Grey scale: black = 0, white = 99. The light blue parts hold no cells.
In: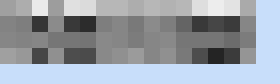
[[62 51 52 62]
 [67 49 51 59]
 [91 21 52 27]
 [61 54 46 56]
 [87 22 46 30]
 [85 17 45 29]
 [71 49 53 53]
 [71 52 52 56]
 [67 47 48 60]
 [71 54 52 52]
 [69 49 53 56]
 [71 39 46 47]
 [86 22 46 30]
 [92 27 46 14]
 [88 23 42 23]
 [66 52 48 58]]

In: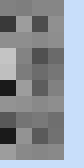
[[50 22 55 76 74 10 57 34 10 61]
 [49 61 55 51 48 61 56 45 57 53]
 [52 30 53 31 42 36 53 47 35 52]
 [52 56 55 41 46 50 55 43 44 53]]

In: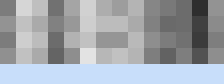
[[48 57 48 56]
 [83 75 80 75]
 [74 66 73 66]
 [44 50 42 39]
 [64 59 69 55]
 [81 80 75 88]
 [67 73 58 71]
 [61 73 58 75]
 [70 66 72 70]
 [52 50 55 49]
 [47 41 48 38]
 [42 42 44 49]
 [18 25 23 32]
 [57 54 49 55]]

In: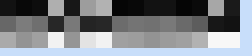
[[ 7 40 66]
 [ 3 48 57]
 [ 5 43 62]
 [68 15 94]
 [ 9 47 58]
 [61 14 88]
 [69 15 94]
 [ 2 42 62]
 [ 3 45 61]
 [ 7 44 57]
 [ 7 47 60]
 [ 2 41 62]
 [ 4 36 69]
 [65  9 96]
 [10  7 96]]

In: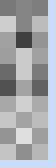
[[47 80 62 61 41 31 65 77 58 76]
 [52 52 24 79 79 63 81 63 86 56]
 [49 73 57 62 48 38 66 73 61 71]]

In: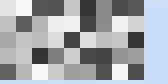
[[89 75 65 72 38]
 [96 36 76 78 71]
 [33 70 73 20 96]
 [32 92 85 49 79]
 [77 93 26 80 61]
 [21 26 86 28 63]
 [53 54 74 26 31]
 [29 93 77 57 95]
 [34 82 21 61 30]]

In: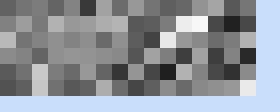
[[38 50 72 54 35 32]
 [45 61 45 51 44 37]
 [48 47 51 39 78 77]
 [39 69 56 56 48 44]
 [51 59 51 58 41 34]
 [22 61 55 57 59 38]
 [63 67 41 55 39 67]
 [42 70 56 53 21 42]
 [59 34 36 33 58 27]
 [45 36 26 63 27 37]
 [37 48 90 49 12 54]
 [40 92 59 24 69 41]
 [57 96 53 63 51 53]
 [64 28 42 24 28 56]
 [34 13 48 51 19 59]
 [46 28 69 16 54 91]]
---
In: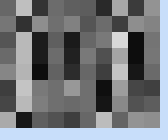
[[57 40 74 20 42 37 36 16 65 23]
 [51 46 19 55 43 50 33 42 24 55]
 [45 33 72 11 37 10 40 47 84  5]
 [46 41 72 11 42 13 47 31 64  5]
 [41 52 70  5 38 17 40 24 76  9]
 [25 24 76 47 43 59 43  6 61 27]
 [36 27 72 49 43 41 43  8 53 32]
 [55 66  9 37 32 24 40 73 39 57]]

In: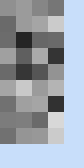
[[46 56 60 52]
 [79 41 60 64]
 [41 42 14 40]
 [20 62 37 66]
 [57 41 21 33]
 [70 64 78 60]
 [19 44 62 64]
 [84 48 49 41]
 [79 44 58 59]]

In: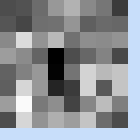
[[23 30 32 42 59 69 53 46]
 [40 33 27 43 44 58 37 41]
 [57 53 85 57 72 44 55 54]
 [28 61 54 39  0 30 40 51]
 [76 38 50 59  1 45 82 72]
 [76 37 83 59 14 23 82 34]
 [49 61 97 47 55 26 52 73]
 [29 30 83 57 68 61 76 42]]

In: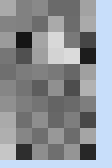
[[63 66 50 53 41 41]
 [66 51 50 42 66 42]
 [27 60  8 64 84 47]
 [11 46 31 62 82 85]
 [62 43 48 50 47 40]
 [69 52 45 36 56 30]
 [49 56 49 45 39 41]
 [28 66 43 55 40 49]
 [64 68 52 43 59 42]
 [15 77 18 55 43 58]]

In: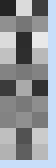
[[24 14 85]
 [57 56 46]
 [90 85 17]
 [72 75 18]
 [51 51 47]
 [19 23 66]
 [55 52 47]
 [47 51 56]
 [79 74 32]
 [72 69 37]]

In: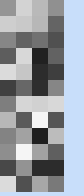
[[56 58 82 72]
 [39 80 78 71]
 [31 52 38 44]
 [38 36 84 13]
 [24 85 77 17]
 [52 25 40 18]
 [84 49 83 81]
 [33 71 35 95]
 [73 51 63 12]
 [37 55 95 63]
 [17 28 57 17]
 [47 85 31 65]]

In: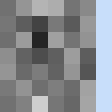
[[53 44 58 70 67 45]
 [59 46 36 26 47 35]
 [57 43 60 14 62 45]
 [36 55 38 30 37 61]
 [33 58 41 48 38 58]
 [63 47 57 43 49 42]
 [64 44 50 80 46 40]]
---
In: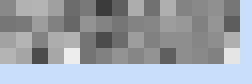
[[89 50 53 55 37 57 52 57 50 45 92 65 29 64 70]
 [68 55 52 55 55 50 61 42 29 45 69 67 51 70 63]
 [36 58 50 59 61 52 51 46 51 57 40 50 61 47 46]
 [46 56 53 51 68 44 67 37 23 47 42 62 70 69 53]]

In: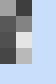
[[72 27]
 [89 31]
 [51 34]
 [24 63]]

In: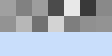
[[57 56 49 82 44 71 57]
 [53 22 90 29 61 50 62]]

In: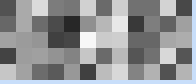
[[70 32 69 51 84 73 25 59 35 42 63 77]
 [33 84 44 33 72 41 77 51 57 62 61 26]
 [67 65 40 40 80 79 96 27 25 58 60 63]
 [62 38 49 22 90 71 56 15 29 42 66 40]
 [28 82 44 44 80 41 81 46 48 85 66 32]]

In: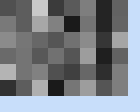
[[49 33 61 46 10 68 36 19]
 [49 18 40 25 31 50 45 70]
 [38 12 61 33 44 34 45 41]
 [64 21 54 44 33 40 46 54]
 [39 14 45 10 50 65 36 47]
 [38 14 49 35 23 78 36 31]]

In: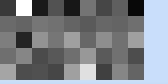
[[39 52 25 87 62 27 31 30 64]
 [30 44 35 59 43 34 29 52 43]
 [62 44 55 40 62 46 57 14 49]
 [43 39 40 35 39 44 46 39 41]
 [ 3 37 27 45  9 32 10 99 22]]

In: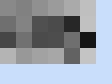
[[76 38 65 63 59 70]
 [ 8 43 30 29 44 27]
 [75 15 29 31 51 43]
 [74 66 60 56 50 53]]

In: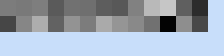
[[28 55  1 44 53 58 66 48 57 38 67 52 27]
 [17 37 77 72 50 34 36 43 44 35 49 47 48]]
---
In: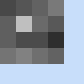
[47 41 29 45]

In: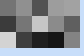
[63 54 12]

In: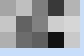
[70 80 37]

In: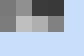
[22 68]

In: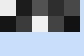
[28 26]

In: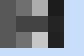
[11 26 44]

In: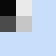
[91 29]
